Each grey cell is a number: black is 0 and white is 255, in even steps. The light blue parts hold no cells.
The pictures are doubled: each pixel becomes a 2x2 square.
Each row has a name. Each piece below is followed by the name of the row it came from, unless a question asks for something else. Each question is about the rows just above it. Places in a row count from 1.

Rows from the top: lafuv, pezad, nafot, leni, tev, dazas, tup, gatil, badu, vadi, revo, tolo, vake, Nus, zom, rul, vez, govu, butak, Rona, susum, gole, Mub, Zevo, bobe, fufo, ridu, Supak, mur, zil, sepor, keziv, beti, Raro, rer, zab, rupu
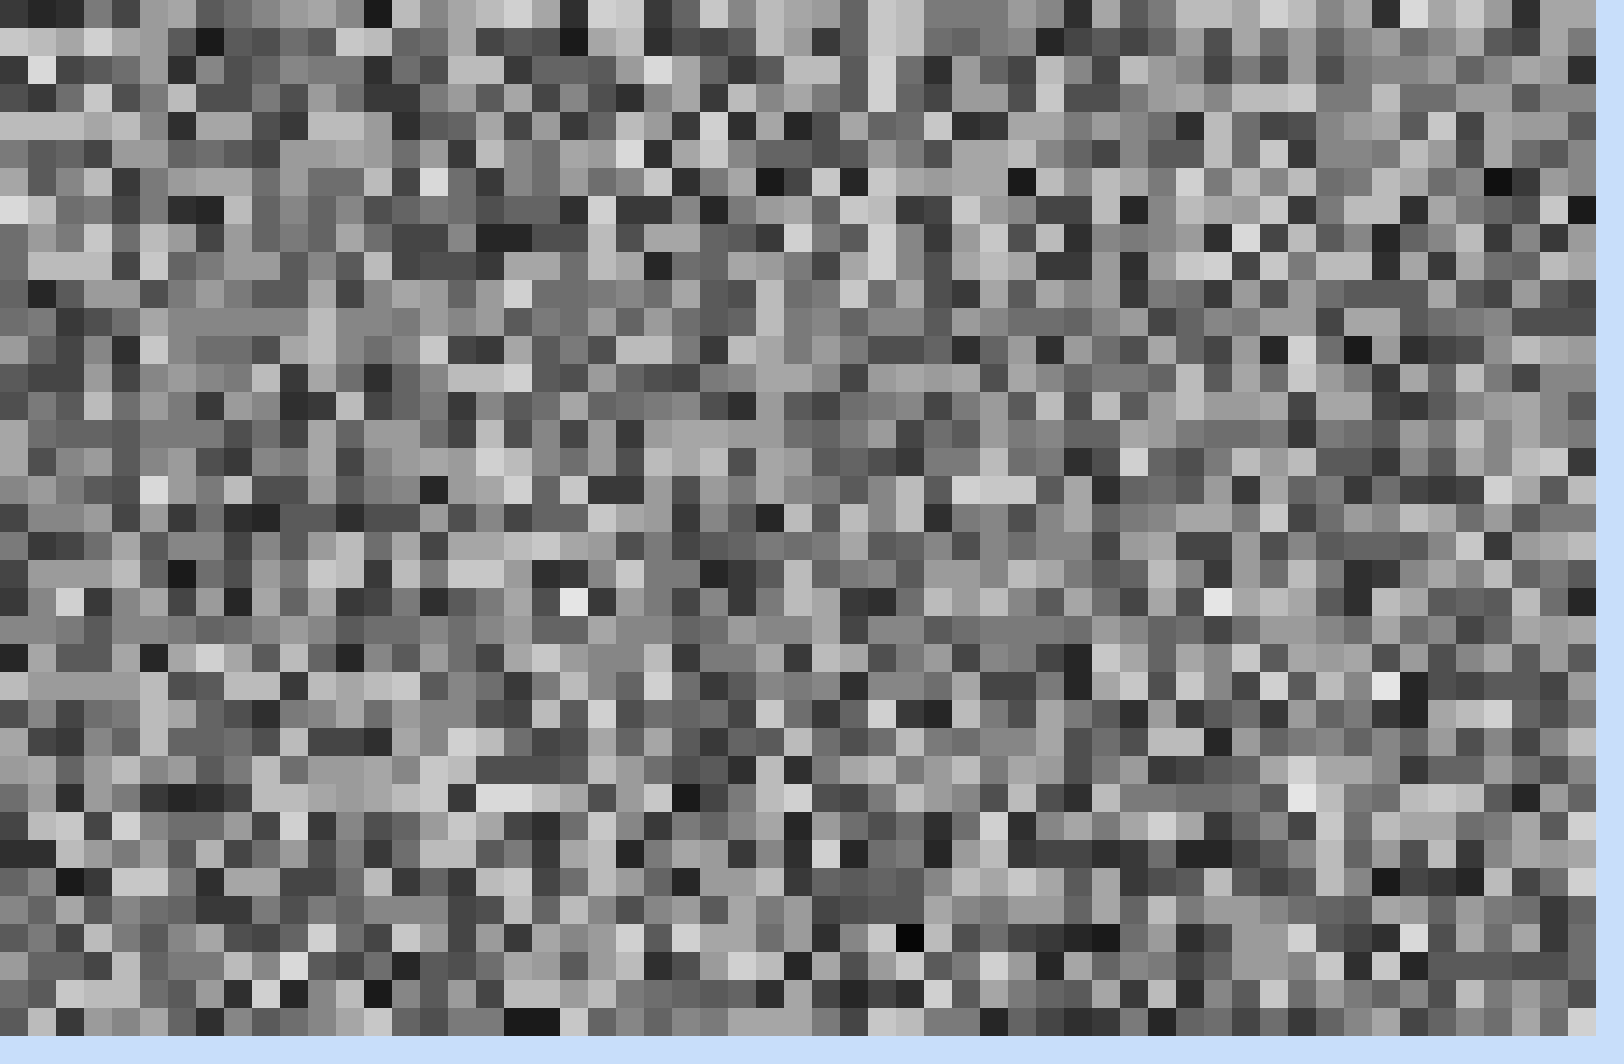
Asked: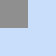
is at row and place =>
vake, 54
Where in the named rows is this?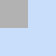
sepor, 8

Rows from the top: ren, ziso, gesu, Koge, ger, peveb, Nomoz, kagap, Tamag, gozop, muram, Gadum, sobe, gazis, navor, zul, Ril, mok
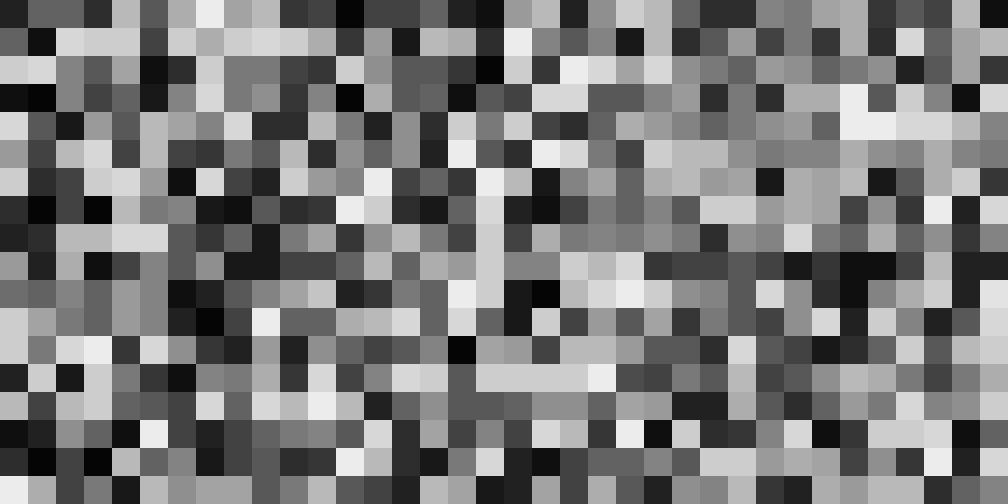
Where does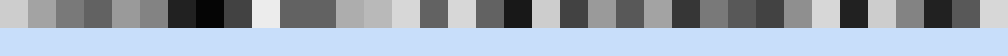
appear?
Gadum
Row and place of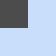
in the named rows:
gazis, 23
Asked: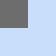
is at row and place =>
muram, 1
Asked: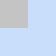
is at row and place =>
muram, 12
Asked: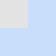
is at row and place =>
muram, 36

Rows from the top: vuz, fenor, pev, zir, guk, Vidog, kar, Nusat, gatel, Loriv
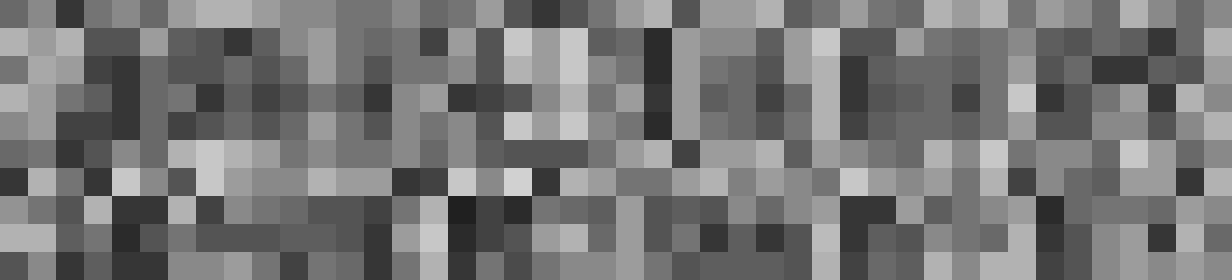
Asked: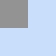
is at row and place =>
Nusat, 1
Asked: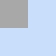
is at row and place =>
pev, 2
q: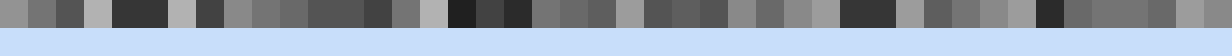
Nusat
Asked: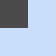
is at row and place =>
Loriv, 19
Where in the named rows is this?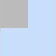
gatel, 30
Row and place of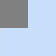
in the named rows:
kar, 27

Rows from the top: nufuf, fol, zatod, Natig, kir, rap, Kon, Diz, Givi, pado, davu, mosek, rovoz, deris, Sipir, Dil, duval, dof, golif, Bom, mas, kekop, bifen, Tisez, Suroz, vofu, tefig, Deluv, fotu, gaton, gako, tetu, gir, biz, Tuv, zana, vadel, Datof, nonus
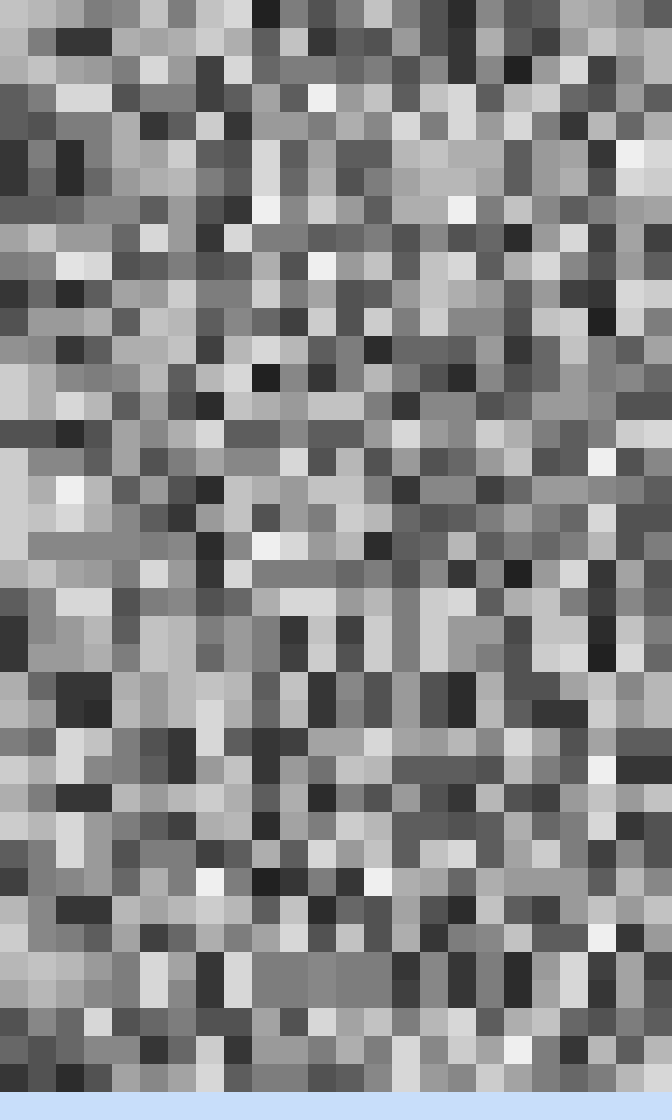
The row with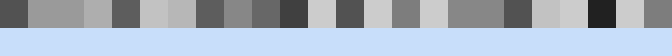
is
mosek
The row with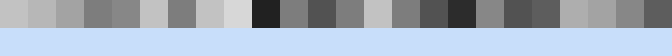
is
nufuf
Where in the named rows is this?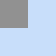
rovoz, 1
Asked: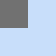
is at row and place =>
Deluv, 12
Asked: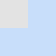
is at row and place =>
pado, 3
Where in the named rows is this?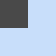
bifen, 19

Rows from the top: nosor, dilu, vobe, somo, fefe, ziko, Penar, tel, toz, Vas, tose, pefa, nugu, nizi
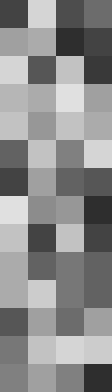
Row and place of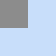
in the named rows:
tel, 2
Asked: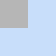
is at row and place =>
somo, 1
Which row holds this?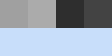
dilu
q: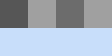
pefa
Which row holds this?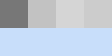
nugu
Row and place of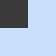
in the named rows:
vobe, 4

